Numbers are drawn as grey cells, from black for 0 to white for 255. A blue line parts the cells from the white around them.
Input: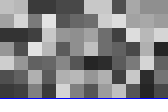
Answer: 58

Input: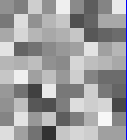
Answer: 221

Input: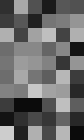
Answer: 205

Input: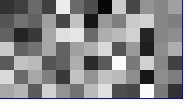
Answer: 167

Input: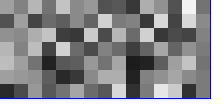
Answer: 41

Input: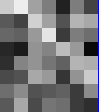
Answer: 89
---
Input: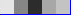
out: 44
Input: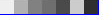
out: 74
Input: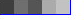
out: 85
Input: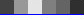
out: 127
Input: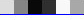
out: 47
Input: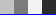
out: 123
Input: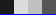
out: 220
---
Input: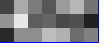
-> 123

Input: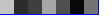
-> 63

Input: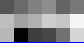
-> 128

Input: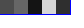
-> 20

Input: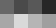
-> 88

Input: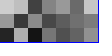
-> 65

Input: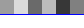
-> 106

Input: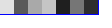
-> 169
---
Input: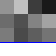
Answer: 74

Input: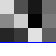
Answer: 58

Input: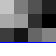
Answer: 20

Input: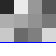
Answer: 106

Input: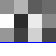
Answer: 64

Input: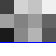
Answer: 137

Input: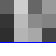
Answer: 180
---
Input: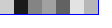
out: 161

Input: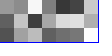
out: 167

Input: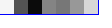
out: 132

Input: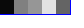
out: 150

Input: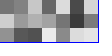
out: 162

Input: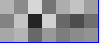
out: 209
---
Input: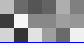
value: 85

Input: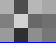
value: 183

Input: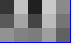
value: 32

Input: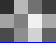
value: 113

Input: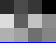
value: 54

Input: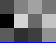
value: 162

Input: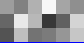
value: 177

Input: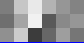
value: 233

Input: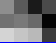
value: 26

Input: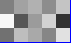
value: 177
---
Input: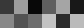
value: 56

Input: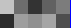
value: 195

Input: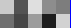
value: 202

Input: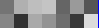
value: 116

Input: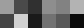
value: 158

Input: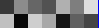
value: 56

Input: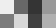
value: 238

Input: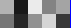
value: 178
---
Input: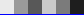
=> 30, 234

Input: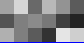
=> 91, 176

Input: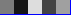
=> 160, 124

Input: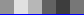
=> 119, 147

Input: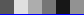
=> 146, 87

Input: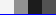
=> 82, 244

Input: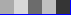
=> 53, 171
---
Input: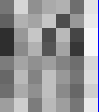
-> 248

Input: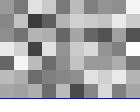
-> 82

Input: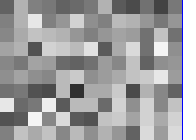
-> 113

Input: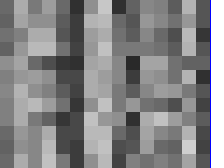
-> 54

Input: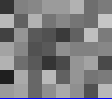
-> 123
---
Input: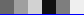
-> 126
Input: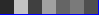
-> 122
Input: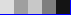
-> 126
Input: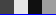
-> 16
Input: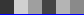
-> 180
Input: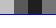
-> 31
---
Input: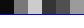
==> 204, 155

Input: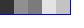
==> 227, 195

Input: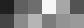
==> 246, 181

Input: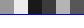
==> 235, 180

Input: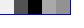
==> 240, 169

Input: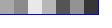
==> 233, 183

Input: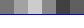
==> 204, 162

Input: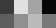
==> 224, 187
